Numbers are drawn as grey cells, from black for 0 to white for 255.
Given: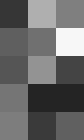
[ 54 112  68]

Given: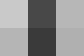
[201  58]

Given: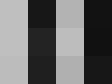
[191  35 176]

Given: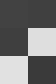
[ 66 222]

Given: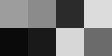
[157  25]

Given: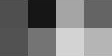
[ 79 116]

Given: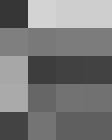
[ 54 121  65 113]

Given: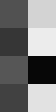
[ 81 236]

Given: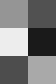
[149  26]
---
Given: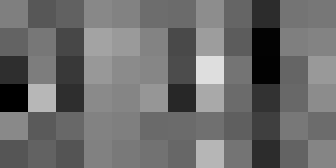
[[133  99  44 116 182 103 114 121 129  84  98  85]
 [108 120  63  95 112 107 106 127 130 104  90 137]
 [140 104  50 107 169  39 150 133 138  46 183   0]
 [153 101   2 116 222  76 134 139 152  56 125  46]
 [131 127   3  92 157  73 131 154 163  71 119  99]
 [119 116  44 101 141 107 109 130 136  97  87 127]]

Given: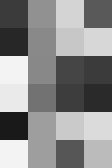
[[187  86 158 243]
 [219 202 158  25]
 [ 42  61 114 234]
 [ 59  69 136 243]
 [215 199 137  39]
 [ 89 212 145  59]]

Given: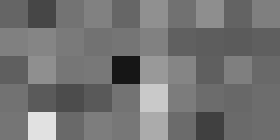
[[109 106  64 107 171 119 125 105 225 117]
 [109 104 108 124 201 115  89  76  90 114]
 [105 127  95 133 153  22 120 118 143  95]
 [ 95  91  93  96 129 117 114 122 133 128]
 [127  99 142 113 144 102 129 115  70 101]]

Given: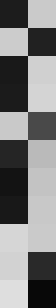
[[  8 222]
 [ 41 210]
 [202 214]
 [200  24]
 [195  19]
 [186  37]
 [ 73 201]
 [212  27]
 [208  25]
 [ 33 204]
 [202  28]]

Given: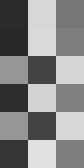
[[126 224  53]
 [216  67 150]
 [128 210  45]
 [214  67 150]
 [125 217  41]
 [118 215  43]]

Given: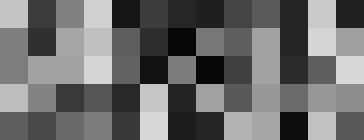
[[ 88 194  13 166 179  37  29 215  56 124 105  72  94]
 [141 151 107 152  88 161  35 198  40  86  57 131 189]
 [215  94  43 162  64   7 124  18  99 213 161 163 125]
 [160 214  36 161  94 119   6  45  94 192 166  48 126]
 [ 32 202  37  89  68  31  38  61  21 209 129  59 196]]

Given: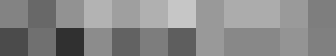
[[128 148 136 136 153  94 125  98 140  48 112  75]
 [126 154 172 172 153 198 176 159 179 146 104 131]]

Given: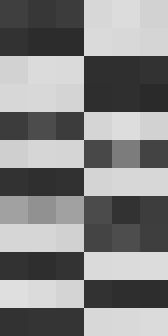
[[219 217 216  52  52  50]
 [ 45  46  50 212 219 223]
 [220 219 218  51  46  50]
 [ 62  77  68 209 214 214]
 [ 61  50  75 161 145 161]
 [215 215 212  49  47  50]
 [ 67 124  72 213 214 207]
 [210 221 213  60  76  60]
 [ 42  47  46 212 216 215]
 [ 50  47  47 218 219 210]
 [213 216 218  44  44  50]
 [210 220 215  60  55  63]]

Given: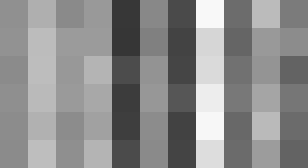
[[ 99 156 107 221  68 138  75 180 143 190 139]
 [107 186 104 247  66 140  62 161 140 177 140]
 [118 165 120 237  86 151  60 168 154 186 143]
 [ 99 148 113 218  69 147  76 180 152 189 139]
 [140 153 101 214  67 128  54 155 155 188 146]
 [123 187 108 248  74 136  55 153 138 175 144]]
